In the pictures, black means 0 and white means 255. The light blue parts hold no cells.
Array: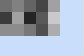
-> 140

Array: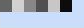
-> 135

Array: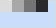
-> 220

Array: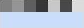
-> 54

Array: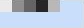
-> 142

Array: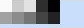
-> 140

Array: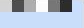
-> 173

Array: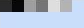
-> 158
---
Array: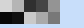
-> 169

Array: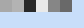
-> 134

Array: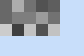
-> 82

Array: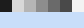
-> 73

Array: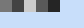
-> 89

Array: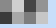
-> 125
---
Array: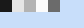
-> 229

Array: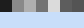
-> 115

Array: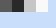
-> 90

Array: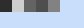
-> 206

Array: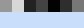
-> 67

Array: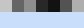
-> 40

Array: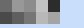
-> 95
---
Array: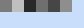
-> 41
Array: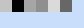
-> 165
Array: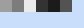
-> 234
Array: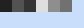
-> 52
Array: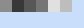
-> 87
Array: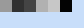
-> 68
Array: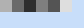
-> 46
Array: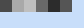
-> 191
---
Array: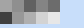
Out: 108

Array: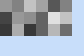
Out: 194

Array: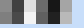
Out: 165

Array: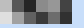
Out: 67

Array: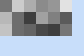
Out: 91

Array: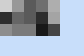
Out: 164
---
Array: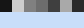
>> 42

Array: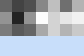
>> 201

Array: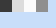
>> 143

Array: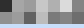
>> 110

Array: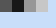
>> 199

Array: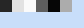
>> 172

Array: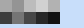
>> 18

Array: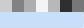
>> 119
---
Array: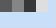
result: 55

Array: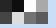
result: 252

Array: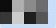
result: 139

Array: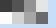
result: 147

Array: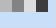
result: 220

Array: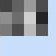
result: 154

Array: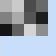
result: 75

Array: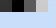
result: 90

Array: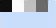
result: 191
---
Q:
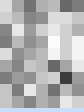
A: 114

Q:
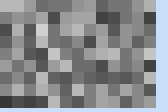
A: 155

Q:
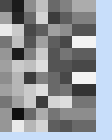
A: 141

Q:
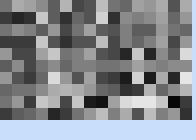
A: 161

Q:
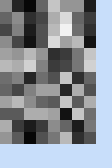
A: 7

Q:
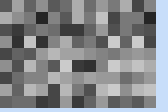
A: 99
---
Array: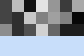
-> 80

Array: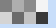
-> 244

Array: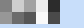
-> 151

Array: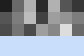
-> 75

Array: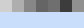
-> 135

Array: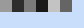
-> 45

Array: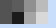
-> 187

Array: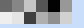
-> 228
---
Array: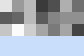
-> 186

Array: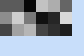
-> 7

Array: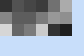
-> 70

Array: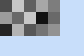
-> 96

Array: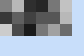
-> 47

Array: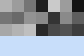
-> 117

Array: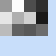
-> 77

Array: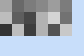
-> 124
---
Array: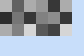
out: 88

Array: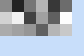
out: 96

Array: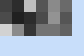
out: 115

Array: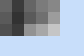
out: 146

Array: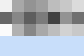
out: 189

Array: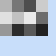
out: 44

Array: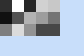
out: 147
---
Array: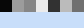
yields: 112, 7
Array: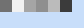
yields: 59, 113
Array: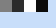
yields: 11, 127
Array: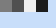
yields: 28, 124
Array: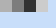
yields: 204, 177
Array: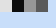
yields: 90, 225
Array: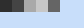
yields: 101, 46
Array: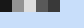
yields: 57, 23
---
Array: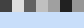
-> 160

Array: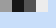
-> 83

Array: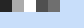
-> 111

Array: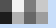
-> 177

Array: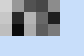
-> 190

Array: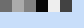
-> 130

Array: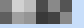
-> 160

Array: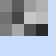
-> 177

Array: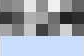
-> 209

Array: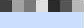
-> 162
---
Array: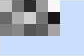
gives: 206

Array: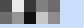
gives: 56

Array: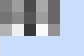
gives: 85

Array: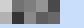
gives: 126

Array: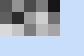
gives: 156

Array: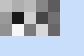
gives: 206

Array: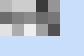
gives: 140

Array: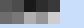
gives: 25

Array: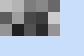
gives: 73
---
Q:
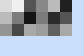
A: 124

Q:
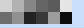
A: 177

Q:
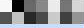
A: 2

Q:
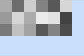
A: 214

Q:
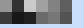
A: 50

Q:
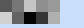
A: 119
